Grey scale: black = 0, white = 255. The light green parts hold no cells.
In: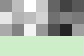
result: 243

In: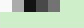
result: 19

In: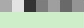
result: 52

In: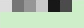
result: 150

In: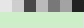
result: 72

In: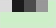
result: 76

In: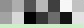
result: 2
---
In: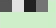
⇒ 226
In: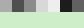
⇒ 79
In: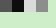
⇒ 13
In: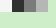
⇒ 48
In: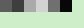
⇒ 62
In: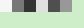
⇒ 120
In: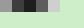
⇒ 61
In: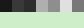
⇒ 57
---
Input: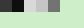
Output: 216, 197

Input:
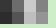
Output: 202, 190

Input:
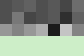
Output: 196, 173

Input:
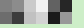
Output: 242, 211

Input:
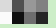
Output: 251, 218

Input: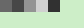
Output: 208, 147

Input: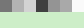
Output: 250, 211
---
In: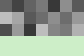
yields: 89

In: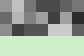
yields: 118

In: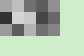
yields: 143

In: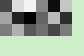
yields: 198

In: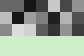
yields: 146

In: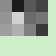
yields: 67

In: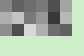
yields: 163
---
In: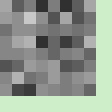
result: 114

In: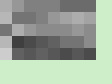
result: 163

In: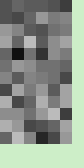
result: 132

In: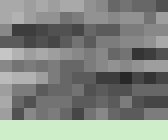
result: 158

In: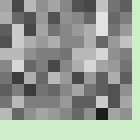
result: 126
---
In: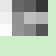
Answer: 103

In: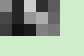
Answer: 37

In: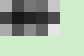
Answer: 76

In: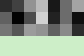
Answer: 65

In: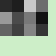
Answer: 30

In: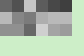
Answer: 81
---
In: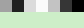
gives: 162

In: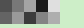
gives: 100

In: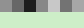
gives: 145

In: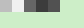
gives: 190

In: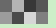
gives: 156

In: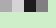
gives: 172

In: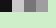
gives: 18

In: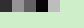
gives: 47

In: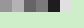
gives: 151

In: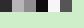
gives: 44
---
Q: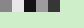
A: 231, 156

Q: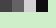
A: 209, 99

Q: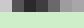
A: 202, 167

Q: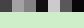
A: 203, 162

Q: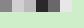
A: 231, 208

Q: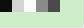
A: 251, 212

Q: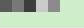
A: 202, 139

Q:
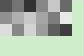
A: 233, 221
